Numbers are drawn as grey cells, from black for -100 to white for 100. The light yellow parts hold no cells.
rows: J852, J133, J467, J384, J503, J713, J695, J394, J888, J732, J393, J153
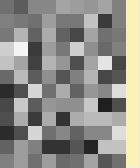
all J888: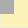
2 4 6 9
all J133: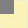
1 9
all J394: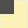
9

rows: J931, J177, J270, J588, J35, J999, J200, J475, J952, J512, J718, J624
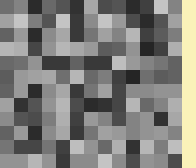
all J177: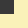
6
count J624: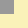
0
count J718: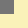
2
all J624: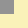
1 2 4 11
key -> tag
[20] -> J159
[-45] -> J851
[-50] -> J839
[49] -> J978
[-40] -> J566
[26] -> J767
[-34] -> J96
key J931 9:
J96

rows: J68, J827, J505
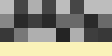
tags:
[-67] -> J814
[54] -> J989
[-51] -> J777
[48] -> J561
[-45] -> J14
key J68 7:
J561
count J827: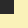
3
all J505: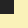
5
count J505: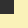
0
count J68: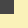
3

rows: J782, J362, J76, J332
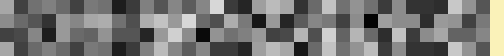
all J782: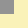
26 34
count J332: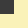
4

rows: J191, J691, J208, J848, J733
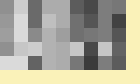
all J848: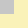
2 6 8
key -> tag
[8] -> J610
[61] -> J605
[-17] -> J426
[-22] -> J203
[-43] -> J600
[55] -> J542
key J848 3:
J605
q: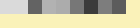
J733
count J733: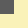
1
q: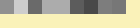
J191

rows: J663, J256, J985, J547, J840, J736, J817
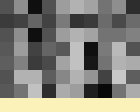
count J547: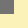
0
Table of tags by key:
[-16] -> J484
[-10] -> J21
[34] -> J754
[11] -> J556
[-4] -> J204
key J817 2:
J21
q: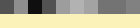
J985
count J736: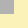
3
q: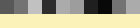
J817

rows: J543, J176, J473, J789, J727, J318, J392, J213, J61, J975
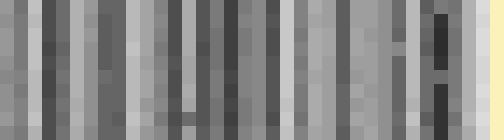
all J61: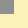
7 28
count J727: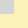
1
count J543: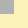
2
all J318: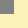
2 18 22
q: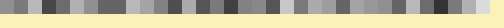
J392

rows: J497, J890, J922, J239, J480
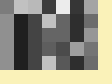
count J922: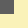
0
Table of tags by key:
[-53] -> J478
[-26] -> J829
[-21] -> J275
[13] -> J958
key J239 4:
J829
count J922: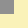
1
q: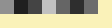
J890
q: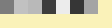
J497

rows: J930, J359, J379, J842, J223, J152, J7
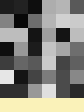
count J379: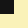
2
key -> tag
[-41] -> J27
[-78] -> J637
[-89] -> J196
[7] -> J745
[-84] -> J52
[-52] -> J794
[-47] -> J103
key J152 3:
J103

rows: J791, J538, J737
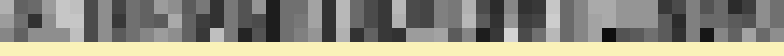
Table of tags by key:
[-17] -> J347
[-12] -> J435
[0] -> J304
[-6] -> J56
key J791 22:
J435
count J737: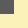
4
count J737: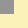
1
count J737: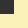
4

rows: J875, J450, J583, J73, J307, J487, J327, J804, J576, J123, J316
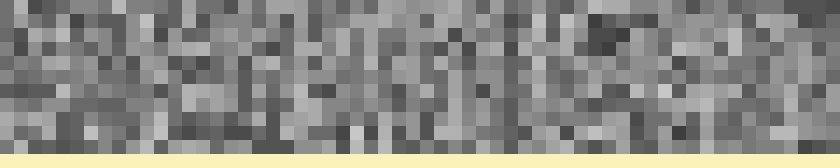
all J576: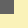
6 50 53 56
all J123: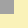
1 42

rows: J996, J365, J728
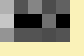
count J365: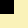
3
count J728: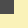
1
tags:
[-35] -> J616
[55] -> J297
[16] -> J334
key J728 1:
J334
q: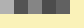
J996
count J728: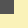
3
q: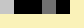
J365

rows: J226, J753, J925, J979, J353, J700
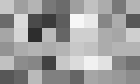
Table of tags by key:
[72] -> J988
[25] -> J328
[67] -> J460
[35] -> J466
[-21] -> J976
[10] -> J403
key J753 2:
J988
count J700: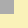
0
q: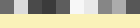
J753
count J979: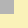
4
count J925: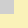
3

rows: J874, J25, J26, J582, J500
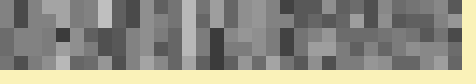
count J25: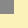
0
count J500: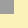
1
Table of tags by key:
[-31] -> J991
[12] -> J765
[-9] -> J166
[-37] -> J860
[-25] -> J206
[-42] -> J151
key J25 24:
J991
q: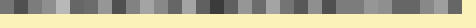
J500
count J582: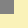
4

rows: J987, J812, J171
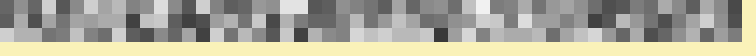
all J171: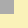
37 38 46
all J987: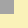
8 29 41

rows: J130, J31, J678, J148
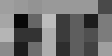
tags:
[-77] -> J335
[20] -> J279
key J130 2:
J279
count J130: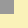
5
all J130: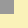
2 4 5 6 7
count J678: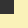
2
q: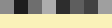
J148

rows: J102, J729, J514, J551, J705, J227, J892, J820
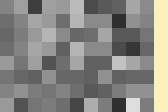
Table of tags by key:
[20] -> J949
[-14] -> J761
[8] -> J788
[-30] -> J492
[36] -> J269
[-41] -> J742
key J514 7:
J761
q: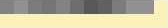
J892
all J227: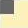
2 5 6 10 11
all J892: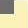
6

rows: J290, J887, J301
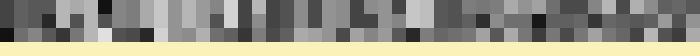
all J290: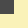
23 41 42 45
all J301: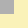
15
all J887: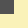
6 8 16 21 33 49

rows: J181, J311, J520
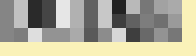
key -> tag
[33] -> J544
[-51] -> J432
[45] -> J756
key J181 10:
J756
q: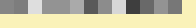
J520

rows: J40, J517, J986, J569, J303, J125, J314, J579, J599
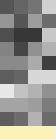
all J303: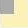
3
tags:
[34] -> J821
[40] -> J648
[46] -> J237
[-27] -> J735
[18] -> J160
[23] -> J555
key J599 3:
J648
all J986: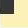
2 3
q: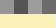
J517
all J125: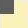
1

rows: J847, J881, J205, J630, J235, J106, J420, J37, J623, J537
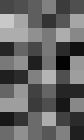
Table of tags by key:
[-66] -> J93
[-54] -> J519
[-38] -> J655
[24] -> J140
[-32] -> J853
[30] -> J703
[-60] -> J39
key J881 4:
J39
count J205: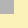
0
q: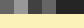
J420
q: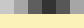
J881

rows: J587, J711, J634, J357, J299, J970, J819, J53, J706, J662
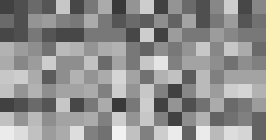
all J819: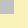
1
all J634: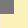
3 7 8 9 14 15 18 19
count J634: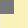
8
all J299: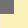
17
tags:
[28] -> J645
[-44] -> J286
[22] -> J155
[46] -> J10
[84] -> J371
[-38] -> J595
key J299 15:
J645

